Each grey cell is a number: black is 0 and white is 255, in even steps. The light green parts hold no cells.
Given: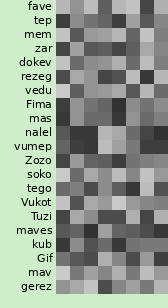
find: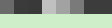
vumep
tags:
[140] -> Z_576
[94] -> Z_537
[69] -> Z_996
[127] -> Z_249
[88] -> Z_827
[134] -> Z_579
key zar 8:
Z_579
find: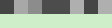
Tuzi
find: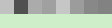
Vukot

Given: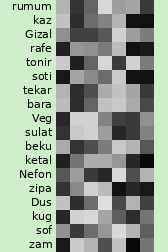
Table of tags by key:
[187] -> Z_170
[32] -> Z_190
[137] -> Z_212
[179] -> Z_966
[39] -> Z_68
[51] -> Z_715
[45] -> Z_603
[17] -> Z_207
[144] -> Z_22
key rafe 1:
Z_190
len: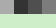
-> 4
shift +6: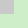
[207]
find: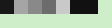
soti

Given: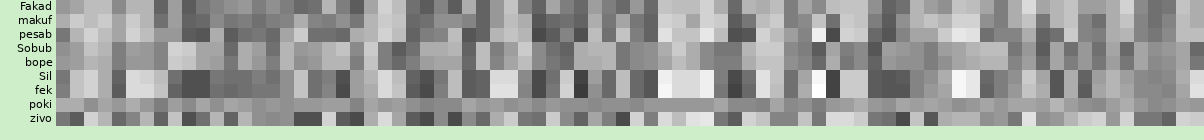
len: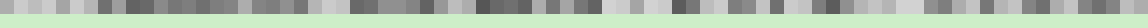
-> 82
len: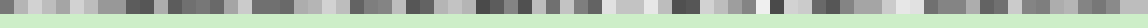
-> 82
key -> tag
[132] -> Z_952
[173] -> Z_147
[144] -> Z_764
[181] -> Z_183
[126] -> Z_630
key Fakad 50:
Z_183

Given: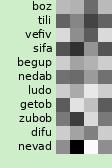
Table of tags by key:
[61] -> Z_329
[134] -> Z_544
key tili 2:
Z_544
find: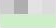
ludo
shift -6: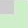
[199]
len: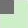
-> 1
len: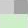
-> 2
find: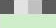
getob
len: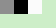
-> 3

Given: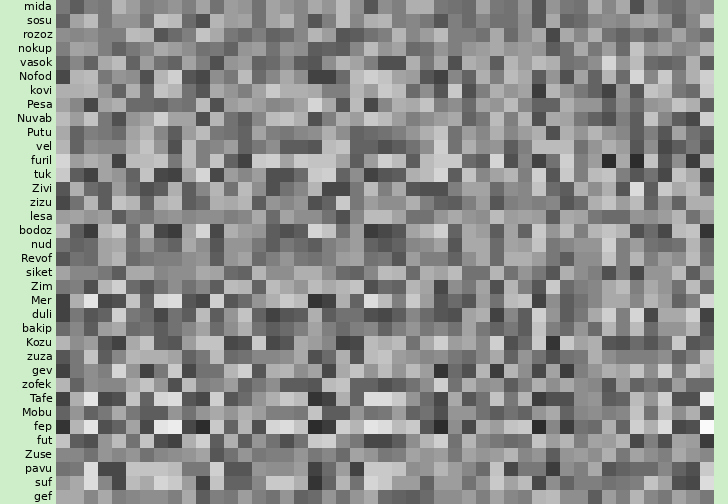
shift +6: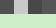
[ 86 207  78  92]
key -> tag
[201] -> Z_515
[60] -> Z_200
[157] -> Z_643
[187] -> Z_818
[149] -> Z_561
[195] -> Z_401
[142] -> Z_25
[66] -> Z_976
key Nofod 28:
Z_976
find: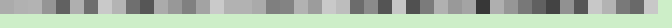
kovi
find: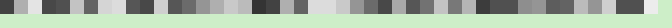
Tafe

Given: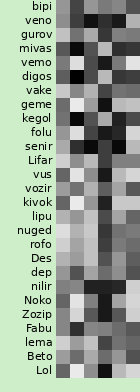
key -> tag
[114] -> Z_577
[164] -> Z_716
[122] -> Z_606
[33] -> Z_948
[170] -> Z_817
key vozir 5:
Z_716
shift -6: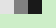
[221 122  19]

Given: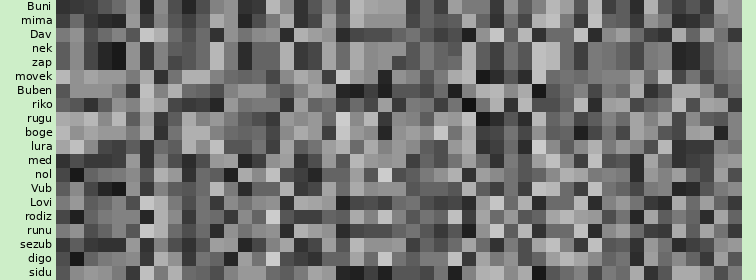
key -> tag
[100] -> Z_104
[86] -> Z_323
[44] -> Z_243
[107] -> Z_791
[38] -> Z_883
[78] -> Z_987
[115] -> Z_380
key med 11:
Z_987
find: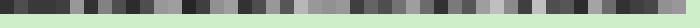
med

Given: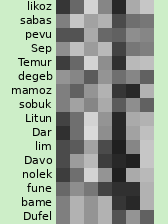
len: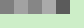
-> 5
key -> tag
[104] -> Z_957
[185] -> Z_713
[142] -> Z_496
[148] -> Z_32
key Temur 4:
Z_496
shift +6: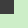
[67]
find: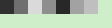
Dar
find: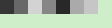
likoz
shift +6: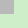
[191]

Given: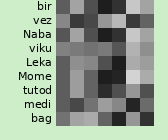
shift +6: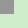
[156]
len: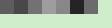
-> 7
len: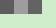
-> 3
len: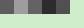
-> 5
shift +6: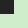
[42]
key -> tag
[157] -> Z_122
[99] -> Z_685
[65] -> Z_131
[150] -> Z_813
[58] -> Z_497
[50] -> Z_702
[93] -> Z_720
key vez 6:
Z_497
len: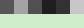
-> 6

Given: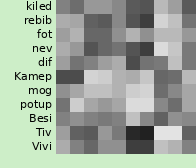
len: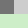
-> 2
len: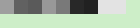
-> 9

